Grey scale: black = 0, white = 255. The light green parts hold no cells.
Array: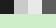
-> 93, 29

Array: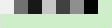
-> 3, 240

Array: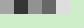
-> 222, 165

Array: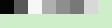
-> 216, 5

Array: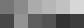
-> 215, 72

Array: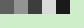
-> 26, 95

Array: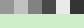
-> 52, 151

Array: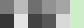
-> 165, 55

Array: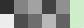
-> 144, 236

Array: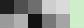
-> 218, 154
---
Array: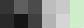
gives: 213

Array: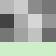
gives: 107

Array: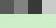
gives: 202

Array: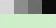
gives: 12

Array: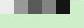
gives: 20

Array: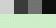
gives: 15
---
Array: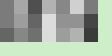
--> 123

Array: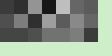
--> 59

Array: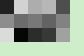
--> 33

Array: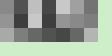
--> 137

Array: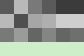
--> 90

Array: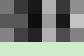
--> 118

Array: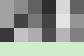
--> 161

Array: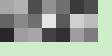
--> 167

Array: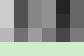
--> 204

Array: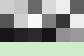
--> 207
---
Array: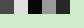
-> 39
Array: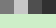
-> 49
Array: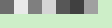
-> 160
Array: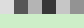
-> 147
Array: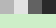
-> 42
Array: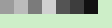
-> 17
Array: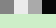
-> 7
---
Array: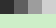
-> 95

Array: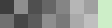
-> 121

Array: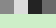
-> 220

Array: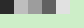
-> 157

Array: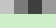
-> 123

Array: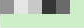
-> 200

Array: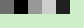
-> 152
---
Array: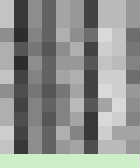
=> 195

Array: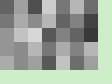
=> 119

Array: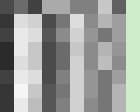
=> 54

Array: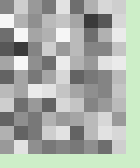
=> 246

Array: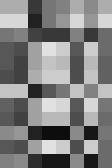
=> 215
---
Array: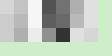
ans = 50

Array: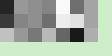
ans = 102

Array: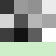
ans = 18

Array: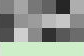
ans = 49

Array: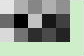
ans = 45

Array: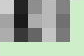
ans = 101

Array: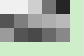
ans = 73
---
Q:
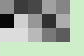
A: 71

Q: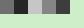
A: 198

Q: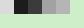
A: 59

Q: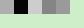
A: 205

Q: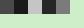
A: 197

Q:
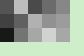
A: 74

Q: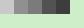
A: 123

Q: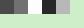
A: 253

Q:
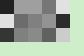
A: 159
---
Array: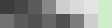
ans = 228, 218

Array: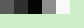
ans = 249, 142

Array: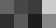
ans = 204, 135

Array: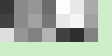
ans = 253, 244

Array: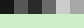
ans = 204, 167

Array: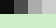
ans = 205, 172

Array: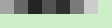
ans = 204, 164

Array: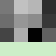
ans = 193, 182

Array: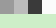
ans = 251, 187
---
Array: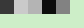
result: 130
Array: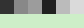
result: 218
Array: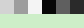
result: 42
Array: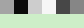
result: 134
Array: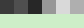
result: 175
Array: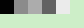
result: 235
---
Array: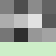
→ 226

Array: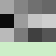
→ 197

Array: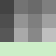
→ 127

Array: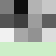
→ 157

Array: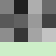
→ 153

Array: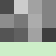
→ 172

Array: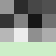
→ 22
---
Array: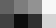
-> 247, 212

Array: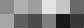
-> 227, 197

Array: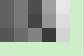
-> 231, 221

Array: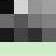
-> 212, 160

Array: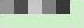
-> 199, 149

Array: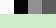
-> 251, 145

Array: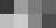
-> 202, 190

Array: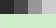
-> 204, 152

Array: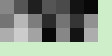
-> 204, 183

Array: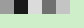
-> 219, 196
